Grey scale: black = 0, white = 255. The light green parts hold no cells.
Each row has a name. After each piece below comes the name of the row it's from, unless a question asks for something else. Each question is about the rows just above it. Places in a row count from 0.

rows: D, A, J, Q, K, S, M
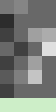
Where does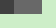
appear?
M
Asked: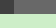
M
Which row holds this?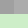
J

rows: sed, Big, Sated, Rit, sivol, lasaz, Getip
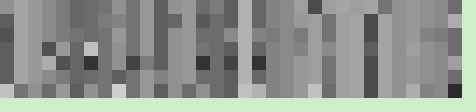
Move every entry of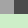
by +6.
[170  81]
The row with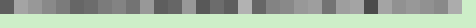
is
Big
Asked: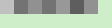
Rit
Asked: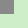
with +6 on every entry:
[143]
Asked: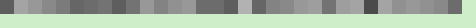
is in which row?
lasaz
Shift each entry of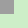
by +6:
[164]
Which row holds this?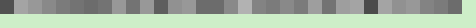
Sated

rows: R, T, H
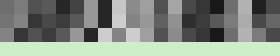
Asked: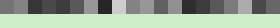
T
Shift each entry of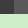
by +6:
[66 95]
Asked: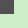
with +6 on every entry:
[87]
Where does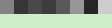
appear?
T
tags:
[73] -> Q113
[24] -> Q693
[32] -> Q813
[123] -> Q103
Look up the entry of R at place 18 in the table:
Q813

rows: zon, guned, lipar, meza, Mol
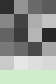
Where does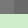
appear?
meza
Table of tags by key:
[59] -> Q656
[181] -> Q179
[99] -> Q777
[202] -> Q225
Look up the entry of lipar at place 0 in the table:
Q777
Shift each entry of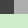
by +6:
[ 73 180]
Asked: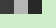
lipar
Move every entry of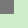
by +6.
[126]
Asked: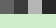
lipar

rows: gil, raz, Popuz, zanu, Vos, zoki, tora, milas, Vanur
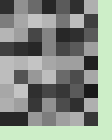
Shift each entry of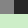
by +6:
[138  45]
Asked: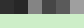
zanu
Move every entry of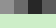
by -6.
[139 100  33  84]

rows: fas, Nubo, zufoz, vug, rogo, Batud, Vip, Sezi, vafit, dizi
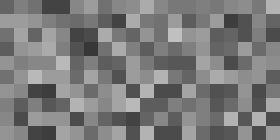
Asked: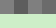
vug
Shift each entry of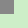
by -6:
[129]
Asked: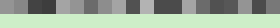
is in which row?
Vip

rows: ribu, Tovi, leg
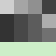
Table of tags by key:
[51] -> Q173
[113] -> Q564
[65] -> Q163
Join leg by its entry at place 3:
Q564
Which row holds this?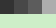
Tovi
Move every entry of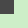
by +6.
[78]
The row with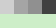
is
ribu
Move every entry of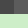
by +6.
[78 98]

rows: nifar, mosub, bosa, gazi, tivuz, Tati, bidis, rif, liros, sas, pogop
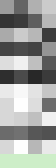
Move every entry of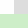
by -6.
[248 215]
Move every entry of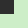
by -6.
[40]
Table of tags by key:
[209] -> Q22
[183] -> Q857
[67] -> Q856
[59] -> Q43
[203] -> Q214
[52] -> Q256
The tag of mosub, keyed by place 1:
Q43

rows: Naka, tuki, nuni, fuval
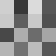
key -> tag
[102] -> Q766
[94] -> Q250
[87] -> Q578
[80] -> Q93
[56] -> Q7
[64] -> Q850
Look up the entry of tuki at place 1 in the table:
Q250
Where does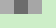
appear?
nuni
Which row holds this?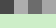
nuni
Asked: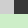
Naka
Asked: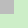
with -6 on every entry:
[182]
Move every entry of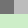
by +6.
[120 194]

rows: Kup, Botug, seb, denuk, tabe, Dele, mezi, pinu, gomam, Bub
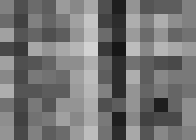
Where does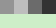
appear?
seb
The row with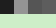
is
Kup
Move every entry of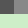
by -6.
[ 79 130]

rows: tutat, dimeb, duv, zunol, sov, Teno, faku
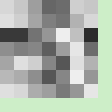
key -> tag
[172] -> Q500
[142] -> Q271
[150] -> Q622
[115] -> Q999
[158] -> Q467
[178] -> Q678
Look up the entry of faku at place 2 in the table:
Q500
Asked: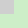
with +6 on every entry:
[213]
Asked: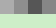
Teno
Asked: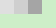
dimeb
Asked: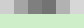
dimeb
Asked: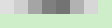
dimeb

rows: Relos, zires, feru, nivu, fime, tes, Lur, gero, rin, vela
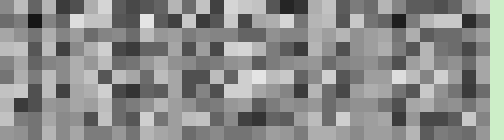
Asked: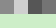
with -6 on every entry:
[132 201  80 110]
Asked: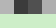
Relos

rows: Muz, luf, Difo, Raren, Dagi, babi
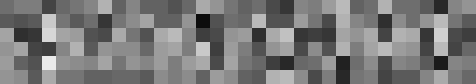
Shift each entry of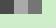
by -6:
[ 68 164 111]
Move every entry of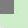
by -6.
[119]
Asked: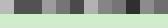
luf
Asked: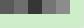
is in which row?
luf
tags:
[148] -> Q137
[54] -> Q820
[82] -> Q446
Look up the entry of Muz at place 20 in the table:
Q820
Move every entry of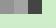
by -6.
[142 158  62]
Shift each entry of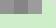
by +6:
[154 139 162]

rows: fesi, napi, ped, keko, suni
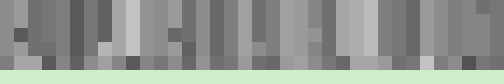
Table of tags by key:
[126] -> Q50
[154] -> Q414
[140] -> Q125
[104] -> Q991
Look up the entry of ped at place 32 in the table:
Q50
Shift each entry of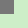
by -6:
[113]
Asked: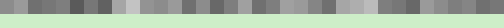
fesi
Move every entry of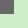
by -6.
[98]
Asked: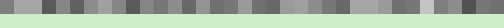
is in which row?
suni

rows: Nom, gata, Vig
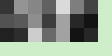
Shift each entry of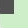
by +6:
[88]
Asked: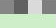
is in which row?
Nom
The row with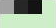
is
gata
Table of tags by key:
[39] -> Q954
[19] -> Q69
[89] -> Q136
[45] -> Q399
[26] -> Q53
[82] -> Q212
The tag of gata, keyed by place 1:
Q136

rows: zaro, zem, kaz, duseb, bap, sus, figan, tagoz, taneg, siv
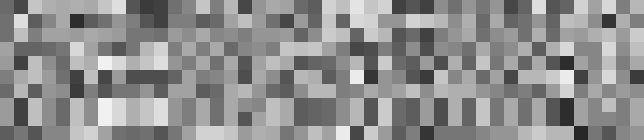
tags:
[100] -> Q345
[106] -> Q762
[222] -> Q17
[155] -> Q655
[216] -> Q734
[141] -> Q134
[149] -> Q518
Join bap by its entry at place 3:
Q134
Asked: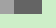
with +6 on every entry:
[168 106 106]
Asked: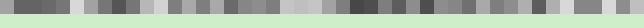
duseb
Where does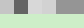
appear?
zem
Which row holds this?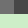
zem

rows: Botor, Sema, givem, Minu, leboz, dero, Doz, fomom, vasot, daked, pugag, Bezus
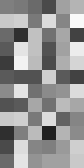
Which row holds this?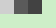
dero
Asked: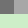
givem
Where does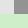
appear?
Bezus
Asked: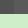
fomom
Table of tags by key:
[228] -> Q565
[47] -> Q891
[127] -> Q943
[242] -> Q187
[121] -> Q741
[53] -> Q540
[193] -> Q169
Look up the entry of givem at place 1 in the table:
Q891

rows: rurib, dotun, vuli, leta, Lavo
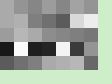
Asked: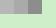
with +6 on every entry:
[189 176 147]
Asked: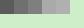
Lavo
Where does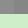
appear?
vuli
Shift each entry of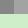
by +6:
[140 169]
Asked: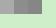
vuli
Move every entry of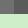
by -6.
[106  85]
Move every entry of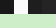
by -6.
[ 18 244  24  30]

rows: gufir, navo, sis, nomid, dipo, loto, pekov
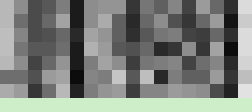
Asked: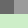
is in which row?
navo
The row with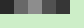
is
navo
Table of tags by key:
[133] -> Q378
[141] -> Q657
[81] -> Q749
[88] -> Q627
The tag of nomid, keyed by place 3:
Q627
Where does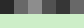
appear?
navo
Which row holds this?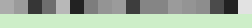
pekov

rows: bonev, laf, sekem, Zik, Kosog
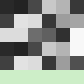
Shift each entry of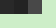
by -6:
[35 29 66]
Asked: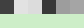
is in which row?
laf
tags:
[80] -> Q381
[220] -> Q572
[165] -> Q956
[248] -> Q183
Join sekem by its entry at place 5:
Q183
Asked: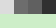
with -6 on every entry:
[214 103  90  42]

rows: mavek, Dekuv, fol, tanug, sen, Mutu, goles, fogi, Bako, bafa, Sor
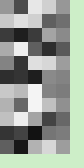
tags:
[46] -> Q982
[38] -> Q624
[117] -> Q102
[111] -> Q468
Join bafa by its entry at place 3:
Q102
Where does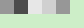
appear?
mavek
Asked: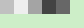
Bako
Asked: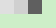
Dekuv
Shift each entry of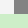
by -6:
[238 125]
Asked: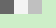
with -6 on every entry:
[ 97 238 186]

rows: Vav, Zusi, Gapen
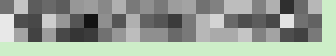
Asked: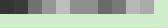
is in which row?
Gapen
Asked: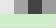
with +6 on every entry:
[238 169  72 163]
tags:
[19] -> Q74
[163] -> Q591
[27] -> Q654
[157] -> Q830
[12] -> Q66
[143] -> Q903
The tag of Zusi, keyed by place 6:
Q74
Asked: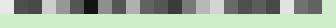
Zusi
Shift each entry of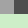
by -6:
[157  72]

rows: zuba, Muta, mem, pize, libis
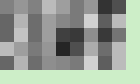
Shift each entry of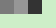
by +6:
[128 156  57]
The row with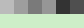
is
zuba
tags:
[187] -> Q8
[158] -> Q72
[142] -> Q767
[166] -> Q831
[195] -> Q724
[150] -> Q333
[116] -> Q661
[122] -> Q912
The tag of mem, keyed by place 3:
Q72
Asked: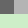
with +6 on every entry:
[108 186]

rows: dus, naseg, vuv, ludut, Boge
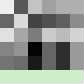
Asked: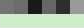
Boge
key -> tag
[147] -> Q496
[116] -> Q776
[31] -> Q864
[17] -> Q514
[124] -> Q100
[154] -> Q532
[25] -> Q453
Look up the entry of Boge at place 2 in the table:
Q453
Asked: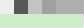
dus
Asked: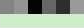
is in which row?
ludut
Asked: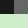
Boge

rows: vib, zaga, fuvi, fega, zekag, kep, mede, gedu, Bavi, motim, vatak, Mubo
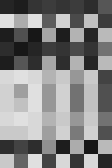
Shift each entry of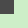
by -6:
[68]
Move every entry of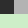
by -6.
[ 39 173]
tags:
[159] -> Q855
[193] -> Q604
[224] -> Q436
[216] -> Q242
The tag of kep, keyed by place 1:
Q436
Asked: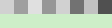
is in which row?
mede
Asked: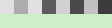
zaga

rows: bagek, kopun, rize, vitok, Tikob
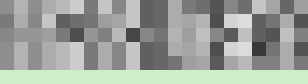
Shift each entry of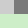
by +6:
[211 128]
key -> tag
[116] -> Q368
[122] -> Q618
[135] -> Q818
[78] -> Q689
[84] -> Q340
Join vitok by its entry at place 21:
Q340
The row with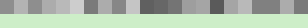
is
Tikob
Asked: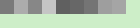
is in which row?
Tikob

